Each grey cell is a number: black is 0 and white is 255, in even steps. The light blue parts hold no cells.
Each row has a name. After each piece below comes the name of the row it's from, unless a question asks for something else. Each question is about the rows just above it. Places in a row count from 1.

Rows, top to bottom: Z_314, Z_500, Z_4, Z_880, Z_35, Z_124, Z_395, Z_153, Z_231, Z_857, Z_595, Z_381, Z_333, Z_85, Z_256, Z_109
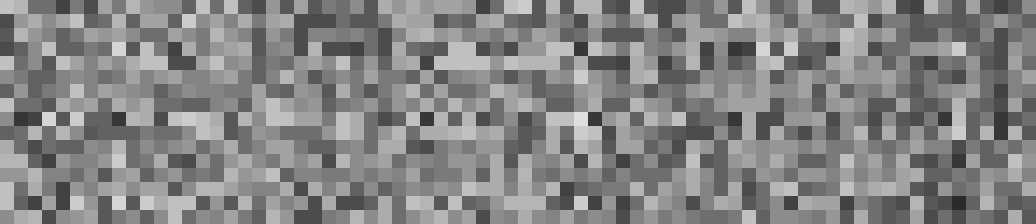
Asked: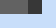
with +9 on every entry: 107  107  64
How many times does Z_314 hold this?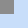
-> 4
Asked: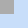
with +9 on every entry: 181
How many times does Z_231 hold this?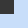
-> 7
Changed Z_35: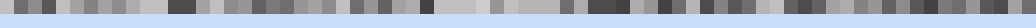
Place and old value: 35, 192
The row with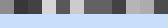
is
Z_880
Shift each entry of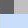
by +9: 107  201

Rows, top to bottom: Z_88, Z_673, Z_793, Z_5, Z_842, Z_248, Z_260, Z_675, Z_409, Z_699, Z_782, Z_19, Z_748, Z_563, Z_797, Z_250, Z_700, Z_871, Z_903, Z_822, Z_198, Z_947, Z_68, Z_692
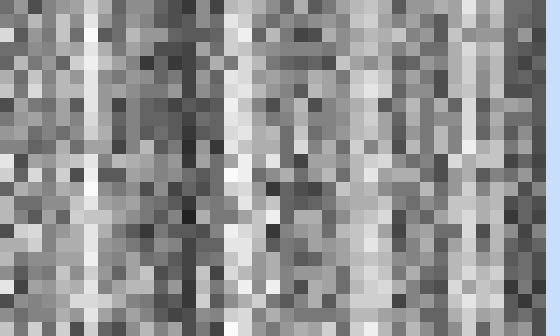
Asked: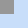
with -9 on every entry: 142
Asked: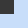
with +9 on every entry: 65
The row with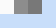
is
Z_563
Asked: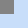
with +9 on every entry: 140
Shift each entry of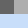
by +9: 109  183
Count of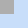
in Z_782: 5

